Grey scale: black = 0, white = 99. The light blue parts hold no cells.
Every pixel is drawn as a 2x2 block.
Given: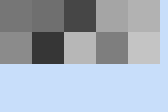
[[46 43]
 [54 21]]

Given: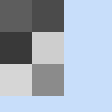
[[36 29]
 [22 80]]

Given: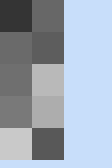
[[20 40]
 [41 36]]

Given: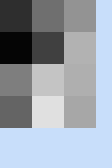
[[18 43]
 [ 2 25]]

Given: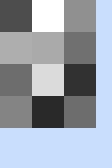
[[30 99]
 [67 66]]

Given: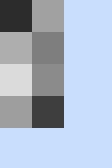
[[17 63]
 [67 49]]

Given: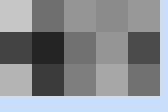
[[77 43]
 [26 14]]

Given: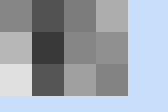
[[52 32]
 [71 22]]

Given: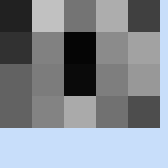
[[13 75]
 [19 50]]
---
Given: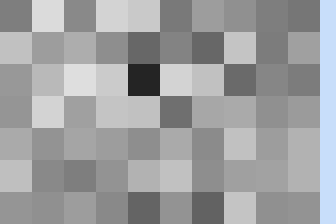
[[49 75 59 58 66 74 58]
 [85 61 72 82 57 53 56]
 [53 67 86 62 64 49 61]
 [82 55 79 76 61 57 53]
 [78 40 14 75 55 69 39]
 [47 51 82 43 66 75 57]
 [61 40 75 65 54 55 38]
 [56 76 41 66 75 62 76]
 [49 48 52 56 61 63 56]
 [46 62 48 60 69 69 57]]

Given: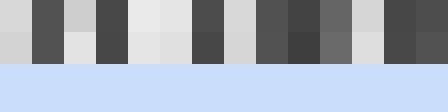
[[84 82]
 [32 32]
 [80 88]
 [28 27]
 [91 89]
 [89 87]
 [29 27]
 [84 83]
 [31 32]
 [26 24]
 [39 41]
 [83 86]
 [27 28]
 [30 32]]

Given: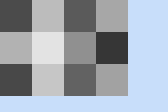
[[29 69 28]
 [73 88 77]
 [35 56 38]
 [65 21 63]]

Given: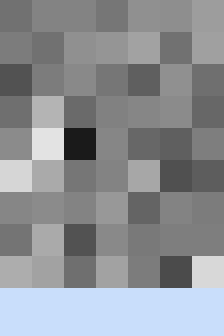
[[44 48 32 43 54 83 52 45 67]
 [51 44 48 70 88 66 54 66 63]
 [51 56 53 41 10 46 51 32 43]
 [46 58 46 50 52 51 59 53 63]
 [56 63 37 52 40 65 39 47 48]
 [55 44 56 54 37 31 51 49 29]
 [61 62 43 40 49 36 48 49 84]]

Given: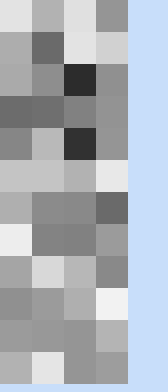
[[88 67 66 42 52 76 68 92 64 56 60 69]
 [69 41 55 43 72 76 54 51 84 60 59 89]
 [87 88 17 50 19 69 53 50 71 68 58 58]
 [58 81 56 57 58 90 41 60 53 94 70 61]]

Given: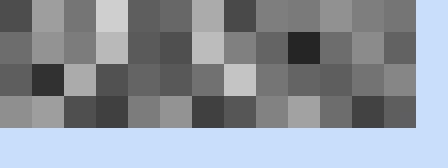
[[30 42 36 55]
 [61 57 19 61]
 [46 48 66 31]
 [80 72 32 25]
 [36 35 39 48]
 [40 31 34 57]
 [66 73 44 25]
 [28 50 76 33]
 [49 39 46 51]
 [47 14 39 63]
 [56 42 37 42]
 [49 54 45 26]
 [46 38 52 36]]
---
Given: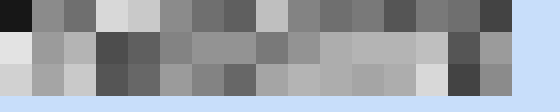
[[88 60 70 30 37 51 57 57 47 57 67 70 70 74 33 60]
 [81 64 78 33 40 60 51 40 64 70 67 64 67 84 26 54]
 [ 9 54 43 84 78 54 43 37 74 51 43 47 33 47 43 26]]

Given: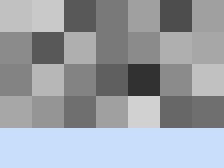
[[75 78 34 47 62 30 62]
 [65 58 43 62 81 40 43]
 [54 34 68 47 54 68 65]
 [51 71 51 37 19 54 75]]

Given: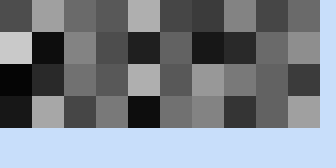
[[78  5 51 30 12 38  9 16 41 55]
 [30 62 41 34 68 27 23 51 27 41]
 [ 9 65 27 47  5 44 51 20 38 62]
 [ 2 16 44 34 68 34 59 47 38 23]]

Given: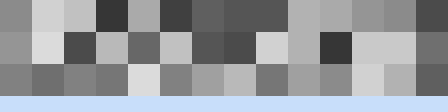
[[58 85 29 72 40 75 33 29 81 69 21 78 78 43]
 [54 81 75 21 66 25 37 33 33 69 66 58 54 29]
 [50 43 50 46 85 50 62 72 46 62 54 81 69 37]]

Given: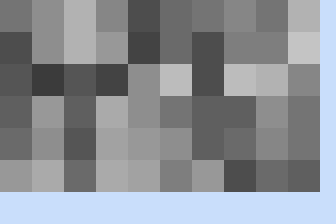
[[59 66 41 66 63 49 59 30 41 37]
 [45 55 69 52 30 41 45 52 45 69]
 [41 55 33 63 59 55 37 41 52 45]
 [37 59 37 66 55 45 37 37 55 45]
 [33 23 33 26 55 73 30 73 69 52]
 [30 55 69 59 26 41 30 49 49 76]]

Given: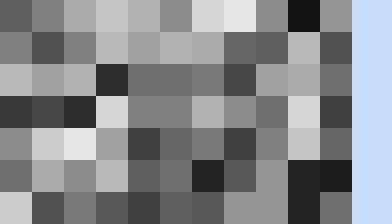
[[79 31 47 34 25 37 34 58 58 14 43]
 [72 62 69 18 43 43 47 28 62 66 43]
 [54 79 89 62 25 40 47 25 50 76 40]
 [50 31 50 72 62 69 66 40 37 72 31]
 [43 66 54 72 37 43 14 34 58 14 11]
 [37 50 66 76 69 54 83 89 54  7 58]
 [22 28 18 83 50 50 69 54 43 83 25]]

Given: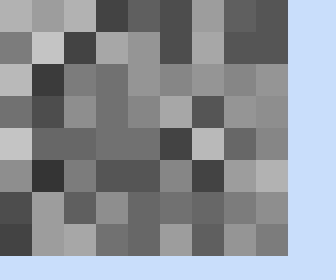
[[76 40 40 44 44 26 72 40 52]
 [72 23 48 44 58 52 58 52 58]
 [69 61 69 26 37 30 61 37 33]
 [55 20 48 33 33 52 26 61 69]
 [48 76 26 65 58 30 65 33 33]
 [44 30 55 44 52 65 33 58 55]
 [30 61 37 55 40 44 40 48 55]
 [26 61 65 44 40 61 37 58 48]]

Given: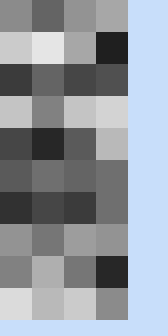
[[85 72 79 54]
 [79 89 65 12]
 [76 50 76 82]
 [57 46 61 57]
 [54 39 57 65]
 [50 68 46 15]
 [35 43 39 43]
 [27 15 35 72]
 [23 39 27 31]
 [19 27 23 43]]

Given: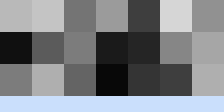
[[72 76 45 60 24 83 56]
 [48 68 39  3 20 24 68]
 [ 6 35 48 10 14 52 64]]
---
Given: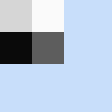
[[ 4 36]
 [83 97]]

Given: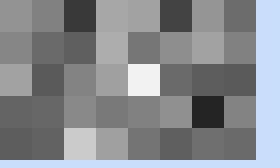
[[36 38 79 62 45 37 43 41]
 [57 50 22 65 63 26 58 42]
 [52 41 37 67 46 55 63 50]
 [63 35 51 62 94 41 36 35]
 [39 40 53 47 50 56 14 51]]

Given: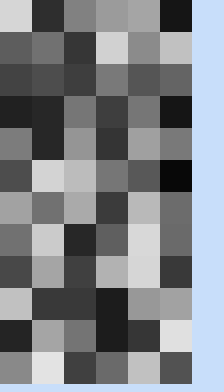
[[53 88 25 41 75 32]
 [83 18 50 60 64  8]
 [36 44 21 81 54 75]
 [26 30 24 47 33 39]
 [13 15 46 24 46  8]
 [48 15 58 20 62 47]
 [30 82 73 46 34  3]
 [63 44 66 23 72 42]
 [44 79 15 37 84 41]
 [28 64 25 69 83 22]
 [75 22 22 11 59 63]
 [14 64 45 11 21 87]]

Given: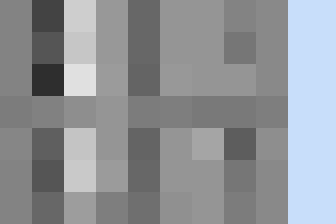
[[51 40 61 49 43 56 58 48 53]
 [51 26 80 59 40 58 58 51 53]
 [51 33 77 59 40 58 58 46 53]
 [51 18 87 60 39 59 58 58 53]
 [48 50 55 58 48 49 47 47 49]
 [52 37 76 58 39 58 64 36 55]
 [51 33 78 60 40 58 58 46 53]]

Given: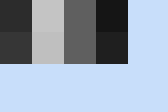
[[21 74 37 12]
 [17 76 37  8]]

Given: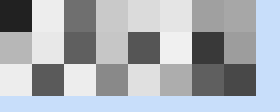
[[92 35 92 53 87 67 37 28]
 [13 92 43 78 85 89 62 65]
 [71 90 37 77 33 93 22 61]]

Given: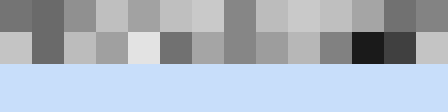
[[76 41 73 62 88 44 64 52 61 71 50 10 25 76]
 [45 41 56 74 63 74 78 52 73 78 74 64 44 51]]
